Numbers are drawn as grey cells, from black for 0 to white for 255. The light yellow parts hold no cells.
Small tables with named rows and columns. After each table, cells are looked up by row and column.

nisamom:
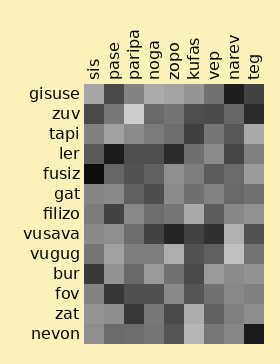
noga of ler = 79
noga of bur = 153
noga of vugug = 126
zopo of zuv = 116
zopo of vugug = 174
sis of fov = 130
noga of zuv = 105
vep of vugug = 96
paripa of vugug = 126
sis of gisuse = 167
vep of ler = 139
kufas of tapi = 64
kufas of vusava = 66
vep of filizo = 92
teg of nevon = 26
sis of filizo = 123
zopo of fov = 137
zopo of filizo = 118
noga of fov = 80
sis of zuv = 72
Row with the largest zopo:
vugug

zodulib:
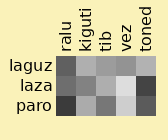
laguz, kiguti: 175
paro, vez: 206
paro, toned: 91
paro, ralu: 59
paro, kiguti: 171
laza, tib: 174
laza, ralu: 110
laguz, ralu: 96
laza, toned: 68
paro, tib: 119
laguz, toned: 178
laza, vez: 221
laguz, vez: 147

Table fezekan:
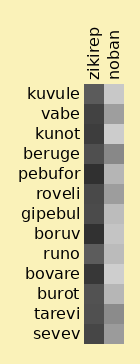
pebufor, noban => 181
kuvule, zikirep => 91
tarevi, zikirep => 80
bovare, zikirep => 55
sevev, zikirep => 70
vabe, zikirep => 66
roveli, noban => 157
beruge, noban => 136
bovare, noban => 206
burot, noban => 182
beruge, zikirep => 79
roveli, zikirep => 73
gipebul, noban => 188
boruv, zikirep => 49
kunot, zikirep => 61
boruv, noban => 196
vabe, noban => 158

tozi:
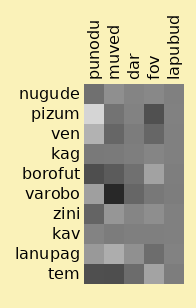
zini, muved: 150
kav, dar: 127
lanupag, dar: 144
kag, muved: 122
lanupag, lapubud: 130
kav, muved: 124
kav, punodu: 131
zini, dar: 133
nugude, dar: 132
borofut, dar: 112
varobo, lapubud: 125
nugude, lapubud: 128
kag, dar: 126

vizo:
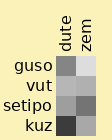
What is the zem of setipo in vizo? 116
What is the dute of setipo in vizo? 158
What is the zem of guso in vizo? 221
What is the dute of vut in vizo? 182
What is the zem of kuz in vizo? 168
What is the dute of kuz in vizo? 60
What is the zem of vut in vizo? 176
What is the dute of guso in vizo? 133
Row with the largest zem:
guso

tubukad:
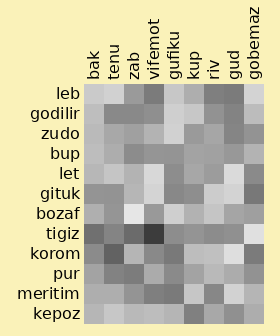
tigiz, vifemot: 60
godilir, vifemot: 143
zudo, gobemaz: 147
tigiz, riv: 140
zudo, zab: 160
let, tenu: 197
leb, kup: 174
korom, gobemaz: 123
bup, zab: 140
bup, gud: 152
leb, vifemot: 123
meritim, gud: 210
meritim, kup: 198
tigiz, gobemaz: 224
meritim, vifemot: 127
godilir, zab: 137
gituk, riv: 204

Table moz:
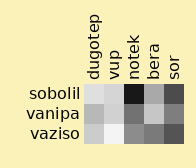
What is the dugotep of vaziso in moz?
204
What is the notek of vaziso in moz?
140
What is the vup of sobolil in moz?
213
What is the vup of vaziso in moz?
244
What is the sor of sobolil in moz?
76
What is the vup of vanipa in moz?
209
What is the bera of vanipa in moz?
198
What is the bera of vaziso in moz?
122
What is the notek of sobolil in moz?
24
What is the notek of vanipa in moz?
114
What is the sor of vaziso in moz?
84
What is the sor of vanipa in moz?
126
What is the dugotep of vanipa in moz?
184
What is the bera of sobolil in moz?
169
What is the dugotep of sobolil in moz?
223

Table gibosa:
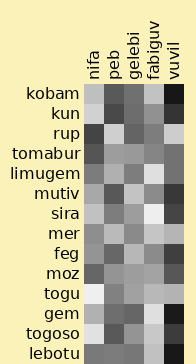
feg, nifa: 148
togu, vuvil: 179
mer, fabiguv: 197
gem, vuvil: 26
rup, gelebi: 100
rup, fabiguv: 125
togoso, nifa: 225
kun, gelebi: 109
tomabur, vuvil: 114
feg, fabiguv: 139
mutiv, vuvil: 56
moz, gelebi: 157
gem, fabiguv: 223
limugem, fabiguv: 223

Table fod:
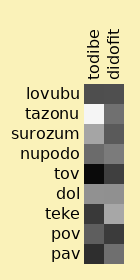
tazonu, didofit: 112
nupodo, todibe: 107
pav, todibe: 46
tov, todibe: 10
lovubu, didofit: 79
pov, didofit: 59
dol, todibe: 145
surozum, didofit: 90
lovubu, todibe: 78
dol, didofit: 144
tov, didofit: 63
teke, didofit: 167
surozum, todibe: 165
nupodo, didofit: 123
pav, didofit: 111

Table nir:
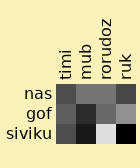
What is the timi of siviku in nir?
78
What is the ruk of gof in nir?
144
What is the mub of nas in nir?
116
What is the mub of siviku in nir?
25
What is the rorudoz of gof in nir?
105
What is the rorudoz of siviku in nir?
222
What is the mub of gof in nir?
44
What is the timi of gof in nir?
94
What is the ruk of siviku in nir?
0
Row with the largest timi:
gof

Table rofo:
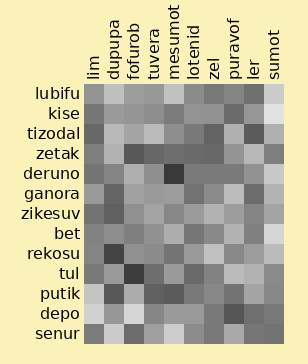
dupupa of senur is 203
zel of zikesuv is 178
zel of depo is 121
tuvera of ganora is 153
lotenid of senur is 140
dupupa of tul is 153
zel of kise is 146
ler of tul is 178
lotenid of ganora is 114
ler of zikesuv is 132
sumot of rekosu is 187
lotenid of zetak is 106
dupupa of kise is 154
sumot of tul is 138
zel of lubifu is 120
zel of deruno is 122
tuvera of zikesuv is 164

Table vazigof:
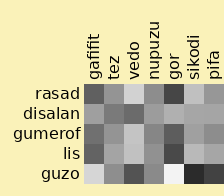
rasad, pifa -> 151
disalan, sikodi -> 166
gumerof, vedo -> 196
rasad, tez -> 148
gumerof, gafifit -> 112
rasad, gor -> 70
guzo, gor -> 243
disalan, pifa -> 165
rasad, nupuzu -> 141
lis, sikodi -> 185
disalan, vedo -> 107
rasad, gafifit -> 96
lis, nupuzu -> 145
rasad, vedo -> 210
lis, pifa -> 166
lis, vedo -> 193
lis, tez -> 164
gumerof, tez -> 148

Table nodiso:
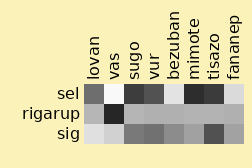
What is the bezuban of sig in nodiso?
140
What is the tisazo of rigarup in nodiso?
179
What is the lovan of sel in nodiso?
110
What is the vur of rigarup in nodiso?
176
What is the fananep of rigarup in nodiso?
176
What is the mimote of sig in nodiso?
161
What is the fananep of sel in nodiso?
218
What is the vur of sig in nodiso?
113
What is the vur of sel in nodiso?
82
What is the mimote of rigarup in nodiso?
179

